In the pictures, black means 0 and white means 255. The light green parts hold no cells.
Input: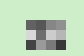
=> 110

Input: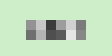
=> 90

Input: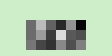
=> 221

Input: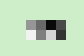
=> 127

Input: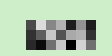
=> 169

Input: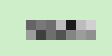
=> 132
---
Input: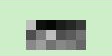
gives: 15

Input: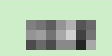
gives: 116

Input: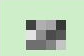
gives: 175

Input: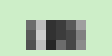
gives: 189

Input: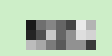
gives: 111

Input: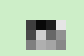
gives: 8

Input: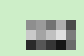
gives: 154

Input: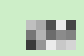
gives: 170
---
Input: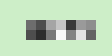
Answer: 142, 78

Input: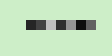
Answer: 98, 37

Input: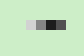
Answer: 81, 210

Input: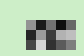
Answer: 103, 70

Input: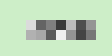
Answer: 148, 177

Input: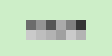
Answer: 53, 202
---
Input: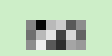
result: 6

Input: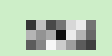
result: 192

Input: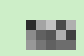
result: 164

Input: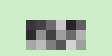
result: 66

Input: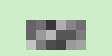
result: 112

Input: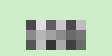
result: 222

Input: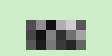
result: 142
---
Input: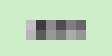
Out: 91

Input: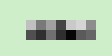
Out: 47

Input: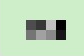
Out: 161

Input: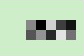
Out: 147

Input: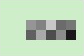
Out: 169

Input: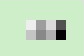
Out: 136
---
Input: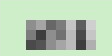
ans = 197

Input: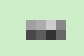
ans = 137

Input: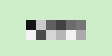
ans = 119

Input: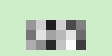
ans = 108

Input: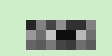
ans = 111

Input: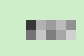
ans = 146

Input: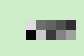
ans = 47
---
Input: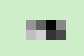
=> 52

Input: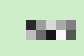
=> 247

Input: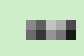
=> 117

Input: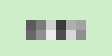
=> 216

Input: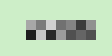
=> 101

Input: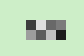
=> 192

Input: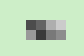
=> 121
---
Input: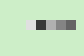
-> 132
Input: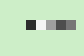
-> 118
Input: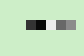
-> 104
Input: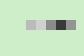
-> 148
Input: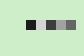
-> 102
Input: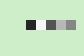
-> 134
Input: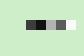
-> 92
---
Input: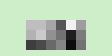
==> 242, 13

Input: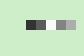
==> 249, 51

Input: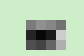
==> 205, 8

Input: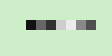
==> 236, 18

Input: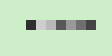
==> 206, 47

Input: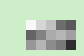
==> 248, 46

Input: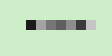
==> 197, 27
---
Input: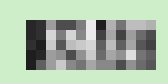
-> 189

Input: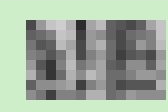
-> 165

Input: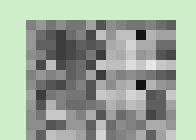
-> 108

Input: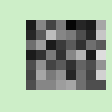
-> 27

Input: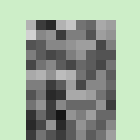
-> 169
